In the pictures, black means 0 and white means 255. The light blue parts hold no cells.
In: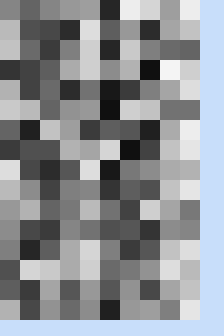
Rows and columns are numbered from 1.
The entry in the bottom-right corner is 229
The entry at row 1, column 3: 133
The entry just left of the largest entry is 16
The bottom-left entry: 178
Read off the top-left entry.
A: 133
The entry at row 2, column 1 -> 186
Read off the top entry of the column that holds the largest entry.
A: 158
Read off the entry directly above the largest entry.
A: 106
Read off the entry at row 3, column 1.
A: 194
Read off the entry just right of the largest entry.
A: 207
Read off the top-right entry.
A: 237
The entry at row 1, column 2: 100
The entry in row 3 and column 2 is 106
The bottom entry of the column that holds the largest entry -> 127
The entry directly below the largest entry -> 165

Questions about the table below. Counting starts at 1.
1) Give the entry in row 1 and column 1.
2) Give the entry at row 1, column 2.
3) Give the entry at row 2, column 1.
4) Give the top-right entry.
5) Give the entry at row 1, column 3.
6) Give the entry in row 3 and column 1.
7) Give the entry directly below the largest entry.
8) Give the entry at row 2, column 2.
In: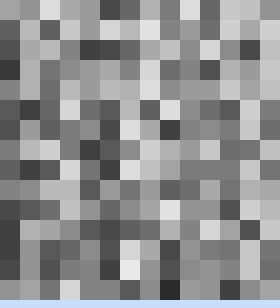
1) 163
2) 147
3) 96
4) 147
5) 220
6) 81
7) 89
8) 184

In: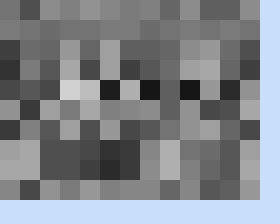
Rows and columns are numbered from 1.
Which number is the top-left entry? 115
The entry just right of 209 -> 188
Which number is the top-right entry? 140
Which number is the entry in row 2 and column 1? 122
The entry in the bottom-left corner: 134
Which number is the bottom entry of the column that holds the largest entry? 122
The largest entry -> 209
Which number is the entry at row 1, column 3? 140
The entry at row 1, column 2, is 79
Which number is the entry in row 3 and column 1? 64
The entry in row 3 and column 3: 102
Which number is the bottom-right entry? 152
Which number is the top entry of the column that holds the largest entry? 128
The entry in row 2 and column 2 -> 115
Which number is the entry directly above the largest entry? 167
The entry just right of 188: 29

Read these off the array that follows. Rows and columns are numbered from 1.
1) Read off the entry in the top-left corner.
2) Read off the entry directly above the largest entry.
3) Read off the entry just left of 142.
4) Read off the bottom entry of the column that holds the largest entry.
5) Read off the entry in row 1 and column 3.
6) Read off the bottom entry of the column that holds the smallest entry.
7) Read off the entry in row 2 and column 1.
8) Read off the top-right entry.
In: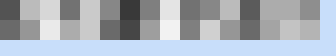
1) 83
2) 228
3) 172
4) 242
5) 215
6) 70
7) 106
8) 142

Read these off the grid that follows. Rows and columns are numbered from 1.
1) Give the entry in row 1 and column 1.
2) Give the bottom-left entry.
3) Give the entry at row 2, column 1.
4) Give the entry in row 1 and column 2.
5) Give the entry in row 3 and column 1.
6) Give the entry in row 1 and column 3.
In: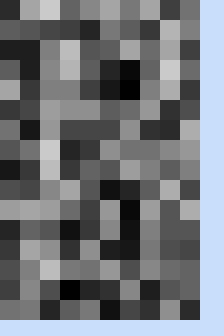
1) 43
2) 114
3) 93
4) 165
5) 30
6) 202

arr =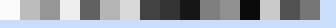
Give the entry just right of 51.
22
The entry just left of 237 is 150
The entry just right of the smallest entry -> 202
